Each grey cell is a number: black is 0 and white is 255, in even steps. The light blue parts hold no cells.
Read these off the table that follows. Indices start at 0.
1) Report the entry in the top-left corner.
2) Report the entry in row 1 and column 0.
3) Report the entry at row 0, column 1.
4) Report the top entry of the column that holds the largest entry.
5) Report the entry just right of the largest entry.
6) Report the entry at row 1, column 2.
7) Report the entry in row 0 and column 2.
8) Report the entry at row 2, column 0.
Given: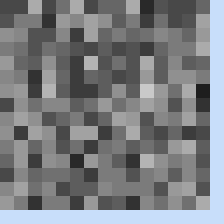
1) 72
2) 82
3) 72
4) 41
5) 153
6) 123
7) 171
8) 144

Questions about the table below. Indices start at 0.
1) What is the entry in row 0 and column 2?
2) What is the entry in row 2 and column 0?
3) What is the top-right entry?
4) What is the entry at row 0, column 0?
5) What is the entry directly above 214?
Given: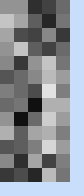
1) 47
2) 165
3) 106
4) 147
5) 176

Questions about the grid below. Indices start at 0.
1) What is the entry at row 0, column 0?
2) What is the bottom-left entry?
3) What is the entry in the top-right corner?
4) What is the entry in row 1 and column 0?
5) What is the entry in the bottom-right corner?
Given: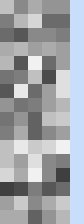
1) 192
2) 171
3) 148
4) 125
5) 183

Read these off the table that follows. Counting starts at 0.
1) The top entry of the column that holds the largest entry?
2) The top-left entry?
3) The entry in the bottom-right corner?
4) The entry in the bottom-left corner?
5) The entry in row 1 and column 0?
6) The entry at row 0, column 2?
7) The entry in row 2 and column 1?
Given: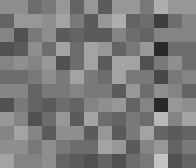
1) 174
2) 142
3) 100
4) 163
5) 100
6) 109
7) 81

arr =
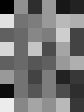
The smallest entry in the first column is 1
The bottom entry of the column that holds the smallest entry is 236
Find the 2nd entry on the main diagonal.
115
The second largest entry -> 225
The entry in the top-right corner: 34
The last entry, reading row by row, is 55
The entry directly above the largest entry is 12
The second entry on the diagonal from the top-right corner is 185
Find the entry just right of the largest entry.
135

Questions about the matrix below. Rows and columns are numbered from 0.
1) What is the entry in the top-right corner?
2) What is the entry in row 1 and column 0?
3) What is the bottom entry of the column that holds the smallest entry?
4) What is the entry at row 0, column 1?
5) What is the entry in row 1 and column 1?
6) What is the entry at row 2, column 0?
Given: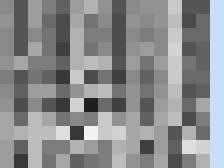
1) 85
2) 146
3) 115
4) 85
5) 85
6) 137

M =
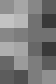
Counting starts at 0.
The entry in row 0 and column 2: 135
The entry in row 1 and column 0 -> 195
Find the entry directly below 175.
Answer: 103
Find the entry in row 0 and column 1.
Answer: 166
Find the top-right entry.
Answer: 92
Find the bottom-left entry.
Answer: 92

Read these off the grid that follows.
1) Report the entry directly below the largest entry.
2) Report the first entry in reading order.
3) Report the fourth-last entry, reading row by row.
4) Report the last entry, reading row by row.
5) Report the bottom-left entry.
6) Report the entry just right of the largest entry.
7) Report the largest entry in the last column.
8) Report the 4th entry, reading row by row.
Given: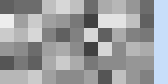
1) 203
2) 96
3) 85
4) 129
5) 183
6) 160
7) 171
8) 192

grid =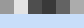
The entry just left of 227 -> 153
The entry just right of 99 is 172

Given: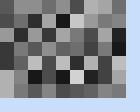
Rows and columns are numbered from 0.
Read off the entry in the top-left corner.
88
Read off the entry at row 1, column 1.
110
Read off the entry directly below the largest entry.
88
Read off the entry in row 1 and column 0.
76
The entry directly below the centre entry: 189
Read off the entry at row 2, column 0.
153
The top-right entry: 110
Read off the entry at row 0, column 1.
142
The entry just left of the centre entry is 142
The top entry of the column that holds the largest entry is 76
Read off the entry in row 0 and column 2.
142
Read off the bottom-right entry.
121
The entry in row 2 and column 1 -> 46
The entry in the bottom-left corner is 177

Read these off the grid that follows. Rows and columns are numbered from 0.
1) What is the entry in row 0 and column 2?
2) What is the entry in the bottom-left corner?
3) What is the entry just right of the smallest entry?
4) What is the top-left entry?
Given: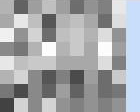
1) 158
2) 66
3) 211
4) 179
